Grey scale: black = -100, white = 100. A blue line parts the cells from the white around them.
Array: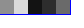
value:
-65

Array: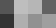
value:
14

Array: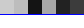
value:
-73

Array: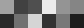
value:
-6

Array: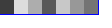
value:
19

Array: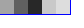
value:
58
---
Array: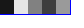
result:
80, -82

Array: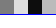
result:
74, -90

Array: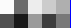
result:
97, -81

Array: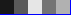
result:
80, -81

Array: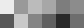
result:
85, -68

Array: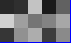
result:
63, -80

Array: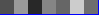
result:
60, -69
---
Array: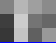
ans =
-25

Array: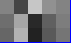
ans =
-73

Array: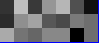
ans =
-20

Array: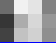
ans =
64

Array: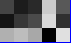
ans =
32

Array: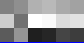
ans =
-76
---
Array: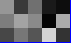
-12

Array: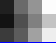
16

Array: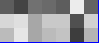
-11

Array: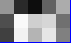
-90

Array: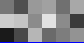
20

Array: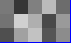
0
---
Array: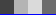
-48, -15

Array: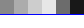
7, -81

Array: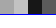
31, -29

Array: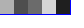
39, -76

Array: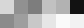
69, 90

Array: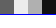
-24, -87

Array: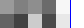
21, 82

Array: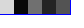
70, -35
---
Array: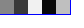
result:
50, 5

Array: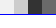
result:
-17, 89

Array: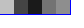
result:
11, 51

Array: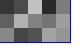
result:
-3, 7

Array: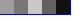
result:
-87, 24

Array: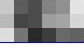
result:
78, 73
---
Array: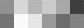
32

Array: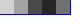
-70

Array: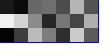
42

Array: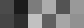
-35

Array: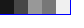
-7

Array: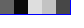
53

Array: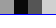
-33

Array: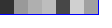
63
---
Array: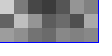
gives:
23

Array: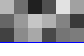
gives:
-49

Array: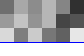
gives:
70

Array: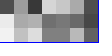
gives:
90

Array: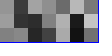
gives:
1

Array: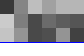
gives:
54

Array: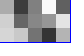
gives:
68

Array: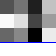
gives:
-19

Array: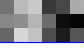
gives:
-21
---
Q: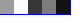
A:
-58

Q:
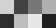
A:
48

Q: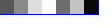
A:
-14

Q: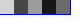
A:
22

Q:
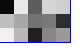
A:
-75

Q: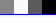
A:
96
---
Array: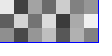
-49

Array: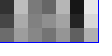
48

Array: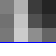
39

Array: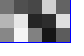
-38

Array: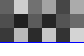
61

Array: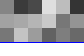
-54

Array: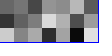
-8
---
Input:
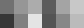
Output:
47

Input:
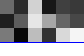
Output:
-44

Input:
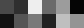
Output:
16

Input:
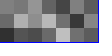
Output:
5

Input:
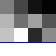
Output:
-34

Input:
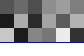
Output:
40

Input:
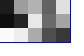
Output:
29

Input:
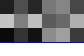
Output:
37

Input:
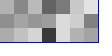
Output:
1
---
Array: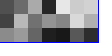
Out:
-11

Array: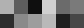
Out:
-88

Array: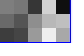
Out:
11

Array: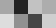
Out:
52

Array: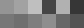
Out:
50

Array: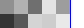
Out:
-13

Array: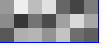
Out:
-9
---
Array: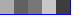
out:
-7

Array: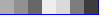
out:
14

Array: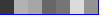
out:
15

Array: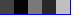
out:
-48

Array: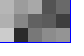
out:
5

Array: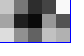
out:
14

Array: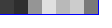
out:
17

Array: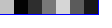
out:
-29

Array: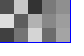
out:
7
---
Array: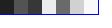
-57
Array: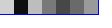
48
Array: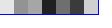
30
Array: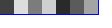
-3
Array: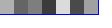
-1
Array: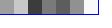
-53
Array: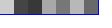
-56
